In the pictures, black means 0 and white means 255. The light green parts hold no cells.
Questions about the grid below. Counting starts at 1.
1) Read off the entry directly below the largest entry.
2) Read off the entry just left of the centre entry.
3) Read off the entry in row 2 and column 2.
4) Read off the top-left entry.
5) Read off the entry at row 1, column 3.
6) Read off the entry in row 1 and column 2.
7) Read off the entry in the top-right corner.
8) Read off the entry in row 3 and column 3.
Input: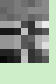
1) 87
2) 35
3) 111
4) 111
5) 123
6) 111
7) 137
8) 111

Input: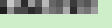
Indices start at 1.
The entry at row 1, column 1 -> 72
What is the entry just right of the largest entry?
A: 143
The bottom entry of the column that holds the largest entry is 143
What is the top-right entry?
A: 130
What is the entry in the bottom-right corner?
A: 157

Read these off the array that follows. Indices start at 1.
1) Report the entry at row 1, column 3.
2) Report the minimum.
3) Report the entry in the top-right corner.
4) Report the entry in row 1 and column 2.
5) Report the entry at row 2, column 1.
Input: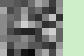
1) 86
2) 9
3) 138
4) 98
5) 166

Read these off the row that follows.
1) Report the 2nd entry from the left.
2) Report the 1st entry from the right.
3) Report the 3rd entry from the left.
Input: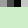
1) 75
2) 198
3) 7

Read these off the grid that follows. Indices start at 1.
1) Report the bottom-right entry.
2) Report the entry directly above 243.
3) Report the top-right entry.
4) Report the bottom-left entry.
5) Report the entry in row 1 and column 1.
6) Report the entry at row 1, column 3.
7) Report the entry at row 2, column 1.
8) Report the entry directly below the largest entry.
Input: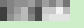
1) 227
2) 172
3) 116
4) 62
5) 116
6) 144
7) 62
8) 227

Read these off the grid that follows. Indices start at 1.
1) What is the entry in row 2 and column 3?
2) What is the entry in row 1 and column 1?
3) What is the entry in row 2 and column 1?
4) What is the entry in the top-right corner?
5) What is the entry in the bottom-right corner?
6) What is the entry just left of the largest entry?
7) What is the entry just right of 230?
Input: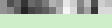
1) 93
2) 146
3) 146
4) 190
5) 217
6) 177
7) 205

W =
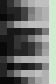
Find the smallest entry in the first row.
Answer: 23
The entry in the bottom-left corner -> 9
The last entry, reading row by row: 177
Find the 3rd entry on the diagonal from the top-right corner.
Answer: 134
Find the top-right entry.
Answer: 191
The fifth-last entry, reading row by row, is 23
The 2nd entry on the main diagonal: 36
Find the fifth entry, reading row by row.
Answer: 177
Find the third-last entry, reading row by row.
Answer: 122

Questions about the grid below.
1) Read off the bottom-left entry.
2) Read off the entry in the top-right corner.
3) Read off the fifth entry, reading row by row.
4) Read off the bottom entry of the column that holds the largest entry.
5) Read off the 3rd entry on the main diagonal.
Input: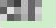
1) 212
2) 145
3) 103
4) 91
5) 115

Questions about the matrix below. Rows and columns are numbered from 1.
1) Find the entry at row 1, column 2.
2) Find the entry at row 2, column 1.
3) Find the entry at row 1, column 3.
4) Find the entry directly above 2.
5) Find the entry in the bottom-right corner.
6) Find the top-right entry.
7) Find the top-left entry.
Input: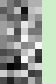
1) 118
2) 89
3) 89
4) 134
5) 103
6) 176
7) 160

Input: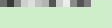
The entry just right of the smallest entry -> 139
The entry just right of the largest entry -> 139
